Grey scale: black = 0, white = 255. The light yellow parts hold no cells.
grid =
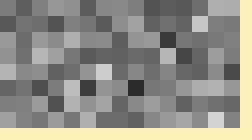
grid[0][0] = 123
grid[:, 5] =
[93, 117, 136, 90, 148, 60, 145, 175]
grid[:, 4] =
[144, 129, 175, 120, 111, 188, 177, 118]
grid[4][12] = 97
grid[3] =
[145, 113, 182, 160, 120, 90, 99, 97, 106, 101, 181, 70, 101, 157, 123]
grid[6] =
[126, 129, 154, 81, 177, 145, 165, 102, 136, 158, 137, 97, 124, 113, 104]
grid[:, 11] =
[87, 99, 120, 70, 104, 151, 97, 166]
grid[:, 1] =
[95, 115, 107, 113, 138, 114, 129, 131]
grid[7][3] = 154
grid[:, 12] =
[109, 197, 112, 101, 97, 174, 124, 140]
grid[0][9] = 82
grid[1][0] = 88
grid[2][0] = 153
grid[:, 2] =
[128, 109, 152, 182, 142, 78, 154, 118]
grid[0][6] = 135
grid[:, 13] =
[176, 125, 122, 157, 139, 177, 113, 212]
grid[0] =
[123, 95, 128, 150, 144, 93, 135, 138, 126, 82, 91, 87, 109, 176, 174]
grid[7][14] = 130
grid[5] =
[100, 114, 78, 124, 188, 60, 149, 139, 43, 119, 123, 151, 174, 177, 150]
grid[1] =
[88, 115, 109, 83, 129, 117, 90, 142, 162, 97, 113, 99, 197, 125, 122]
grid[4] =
[179, 138, 142, 97, 111, 148, 205, 106, 135, 109, 132, 104, 97, 139, 75]
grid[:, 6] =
[135, 90, 139, 99, 205, 149, 165, 107]

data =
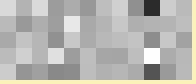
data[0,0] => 217
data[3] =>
[187, 208, 182, 224, 157, 190, 166, 165, 190, 254, 172, 184]
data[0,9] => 43
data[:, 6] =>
[190, 180, 184, 166, 177]
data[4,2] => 160
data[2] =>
[169, 195, 182, 145, 200, 171, 184, 189, 195, 141, 199, 162]
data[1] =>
[186, 153, 174, 158, 232, 169, 180, 199, 175, 179, 180, 190]
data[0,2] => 218
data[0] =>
[217, 179, 218, 156, 172, 152, 190, 208, 144, 43, 205, 186]
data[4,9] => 84
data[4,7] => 182
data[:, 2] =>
[218, 174, 182, 182, 160]

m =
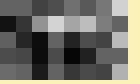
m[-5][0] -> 99
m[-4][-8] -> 18
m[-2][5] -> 33
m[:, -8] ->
[99, 18, 96, 76, 107]
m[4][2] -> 27
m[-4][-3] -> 189
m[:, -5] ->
[78, 211, 99, 75, 99]
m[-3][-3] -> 77
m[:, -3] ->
[89, 189, 77, 33, 74]
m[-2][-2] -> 99
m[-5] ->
[99, 99, 66, 78, 112, 89, 119, 209]

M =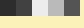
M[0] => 45
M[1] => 65

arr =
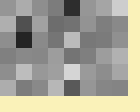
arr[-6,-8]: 149
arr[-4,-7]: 36
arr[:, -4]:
[45, 114, 187, 116, 213, 89]
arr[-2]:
[142, 189, 152, 159, 213, 154, 141, 166]
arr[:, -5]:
[124, 109, 117, 157, 159, 183]
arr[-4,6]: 123
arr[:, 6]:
[165, 126, 123, 157, 141, 134]
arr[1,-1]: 137
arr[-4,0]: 142
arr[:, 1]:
[172, 80, 36, 137, 189, 124]
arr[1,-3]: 147
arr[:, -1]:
[205, 137, 144, 177, 166, 132]

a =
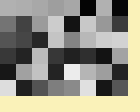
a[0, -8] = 177
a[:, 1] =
[174, 66, 70, 35, 161, 31]
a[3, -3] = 47
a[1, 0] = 116
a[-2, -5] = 35
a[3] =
[56, 35, 187, 55, 33, 47, 19, 163]
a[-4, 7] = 210
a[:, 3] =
[158, 204, 196, 55, 35, 126]
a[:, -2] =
[177, 152, 205, 19, 158, 22]

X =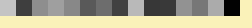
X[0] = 196
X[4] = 136
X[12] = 119
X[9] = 55

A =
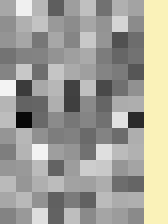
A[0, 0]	167
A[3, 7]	102
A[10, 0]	150
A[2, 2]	119
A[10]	[150, 153, 187, 99, 157, 205, 201, 150, 164]
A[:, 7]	[176, 213, 81, 102, 123, 112, 172, 225, 108, 187, 150, 109, 172, 156]
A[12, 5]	97
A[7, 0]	189
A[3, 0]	115
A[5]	[243, 59, 168, 183, 65, 192, 73, 112, 145]
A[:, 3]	[94, 153, 167, 147, 197, 183, 175, 139, 125, 158, 99, 188, 96, 98]
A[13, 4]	190
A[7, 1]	8
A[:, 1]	[240, 176, 166, 130, 200, 59, 99, 8, 183, 180, 153, 150, 185, 153]
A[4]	[132, 200, 110, 197, 170, 159, 132, 123, 86]
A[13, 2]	222
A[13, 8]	138
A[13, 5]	138
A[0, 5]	192
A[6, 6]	101
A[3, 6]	124
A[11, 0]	186
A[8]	[149, 183, 144, 125, 129, 106, 131, 108, 174]
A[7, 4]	119
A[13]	[131, 153, 222, 98, 190, 138, 165, 156, 138]
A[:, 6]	[113, 147, 149, 124, 132, 73, 101, 113, 131, 223, 201, 173, 187, 165]
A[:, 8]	[163, 139, 109, 114, 86, 145, 174, 42, 174, 177, 164, 101, 175, 138]

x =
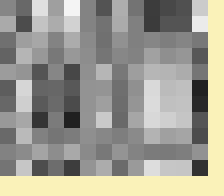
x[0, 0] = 134
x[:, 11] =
[80, 84, 133, 150, 172, 191, 194, 197, 165, 126, 197]
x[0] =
[134, 104, 224, 159, 244, 131, 83, 174, 115, 60, 72, 80, 203]
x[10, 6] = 172
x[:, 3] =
[159, 172, 131, 120, 134, 103, 106, 123, 117, 141, 109]
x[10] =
[116, 198, 77, 109, 61, 148, 172, 107, 154, 221, 198, 197, 49]
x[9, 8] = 131
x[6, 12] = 40
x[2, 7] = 145
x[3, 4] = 152
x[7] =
[153, 167, 52, 123, 32, 148, 201, 105, 166, 216, 207, 197, 85]
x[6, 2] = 90
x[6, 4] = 75
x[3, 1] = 181
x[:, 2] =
[224, 195, 167, 152, 84, 101, 90, 52, 129, 164, 77]
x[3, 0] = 99
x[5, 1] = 214
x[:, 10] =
[72, 84, 126, 143, 180, 187, 192, 207, 160, 122, 198]
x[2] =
[112, 158, 167, 131, 172, 138, 112, 145, 128, 134, 126, 133, 120]
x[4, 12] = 117
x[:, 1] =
[104, 76, 158, 181, 148, 214, 207, 167, 186, 139, 198]
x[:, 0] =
[134, 170, 112, 99, 156, 93, 103, 153, 105, 130, 116]
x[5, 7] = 111
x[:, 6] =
[83, 114, 112, 117, 182, 148, 159, 201, 135, 120, 172]
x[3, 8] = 130
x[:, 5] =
[131, 131, 138, 141, 144, 147, 147, 148, 143, 138, 148]

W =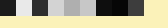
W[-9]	27
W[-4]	199
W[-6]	211
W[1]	233
